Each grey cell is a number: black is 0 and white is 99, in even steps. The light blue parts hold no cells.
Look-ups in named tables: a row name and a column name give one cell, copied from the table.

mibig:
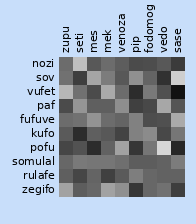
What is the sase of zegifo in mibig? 24
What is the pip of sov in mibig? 56
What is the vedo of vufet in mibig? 31
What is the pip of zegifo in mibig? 21
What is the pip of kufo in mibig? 50
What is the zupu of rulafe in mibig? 37
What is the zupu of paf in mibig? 29
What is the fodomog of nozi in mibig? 30

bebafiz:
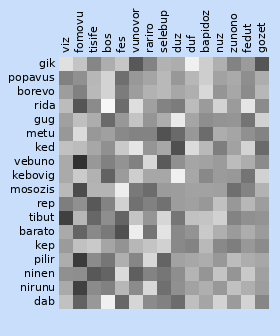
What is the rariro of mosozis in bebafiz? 42
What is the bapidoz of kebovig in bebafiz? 53
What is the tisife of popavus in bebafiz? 71
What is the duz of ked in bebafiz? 31
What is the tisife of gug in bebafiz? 67
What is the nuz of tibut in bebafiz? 81
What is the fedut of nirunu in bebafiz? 68

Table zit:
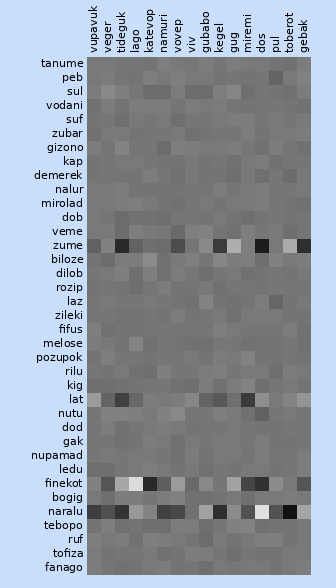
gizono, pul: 48
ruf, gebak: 47
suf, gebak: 47
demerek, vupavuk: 45
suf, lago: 47
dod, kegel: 46

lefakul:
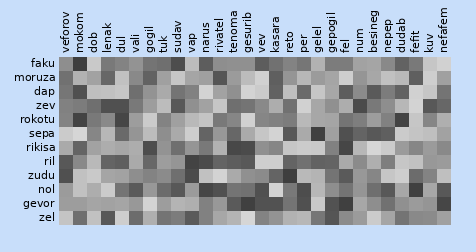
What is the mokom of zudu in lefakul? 75
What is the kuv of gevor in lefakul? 58
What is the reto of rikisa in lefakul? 77
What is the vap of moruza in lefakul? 64
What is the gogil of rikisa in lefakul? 30
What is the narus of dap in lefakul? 82
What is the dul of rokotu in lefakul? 27
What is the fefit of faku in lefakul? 47
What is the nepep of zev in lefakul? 55
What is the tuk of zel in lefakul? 45
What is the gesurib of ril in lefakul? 34
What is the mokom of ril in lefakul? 53
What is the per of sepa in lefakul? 66
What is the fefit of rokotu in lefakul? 77
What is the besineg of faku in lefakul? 64
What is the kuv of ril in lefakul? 59
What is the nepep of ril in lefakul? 49
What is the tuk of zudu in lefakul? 54
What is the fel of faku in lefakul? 48
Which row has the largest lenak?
nol

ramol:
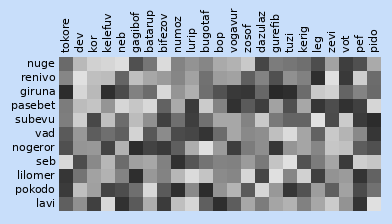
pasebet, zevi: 30
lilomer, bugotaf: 76
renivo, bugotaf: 44
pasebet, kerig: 65
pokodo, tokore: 23
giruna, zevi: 81
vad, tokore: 35
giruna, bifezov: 84
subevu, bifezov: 25
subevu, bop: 65
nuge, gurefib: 48
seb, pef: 80
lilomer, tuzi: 52
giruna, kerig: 42
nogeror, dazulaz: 55
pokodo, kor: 62
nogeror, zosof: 48
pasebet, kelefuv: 58

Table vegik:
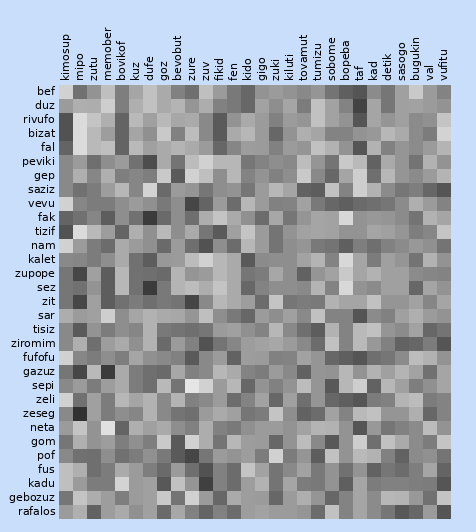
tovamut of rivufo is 58
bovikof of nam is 66
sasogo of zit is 58
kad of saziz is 69
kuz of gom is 56
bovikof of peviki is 60
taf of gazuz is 57
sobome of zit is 69
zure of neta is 50
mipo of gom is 68
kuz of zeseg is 52
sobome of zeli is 40
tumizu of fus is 47
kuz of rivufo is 72
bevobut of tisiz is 45
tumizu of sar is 75

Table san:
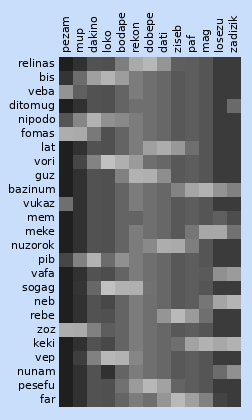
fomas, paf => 36
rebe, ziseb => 72
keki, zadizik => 69
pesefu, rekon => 60
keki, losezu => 65
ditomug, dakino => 32
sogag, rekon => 68
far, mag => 50
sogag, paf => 36

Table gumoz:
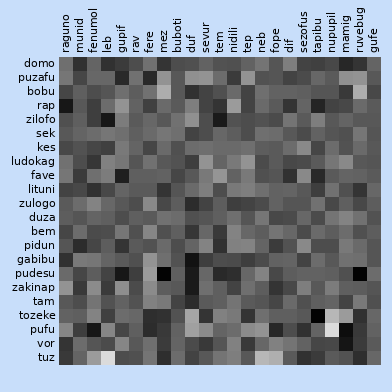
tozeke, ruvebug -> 19
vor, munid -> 42
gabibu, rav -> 31
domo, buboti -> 30
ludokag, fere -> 44
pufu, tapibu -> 39
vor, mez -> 23
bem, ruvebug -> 31
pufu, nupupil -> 85
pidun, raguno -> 33
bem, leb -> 30

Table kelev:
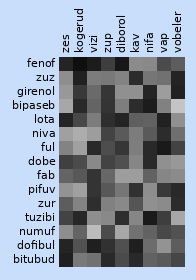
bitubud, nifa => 38
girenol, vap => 61
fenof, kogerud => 6
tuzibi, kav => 52
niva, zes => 62
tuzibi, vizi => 55
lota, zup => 18
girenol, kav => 56
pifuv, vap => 22
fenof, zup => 24
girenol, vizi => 41
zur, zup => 50
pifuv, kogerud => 62

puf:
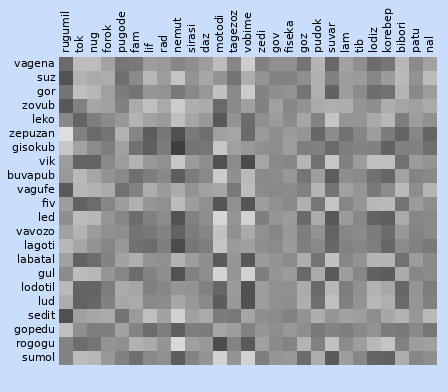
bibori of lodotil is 40
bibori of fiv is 45
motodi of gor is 75
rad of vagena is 59
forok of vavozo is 56
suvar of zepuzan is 54
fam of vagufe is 51
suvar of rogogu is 75
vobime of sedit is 64
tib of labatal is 57
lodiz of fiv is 71
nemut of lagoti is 29
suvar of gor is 38

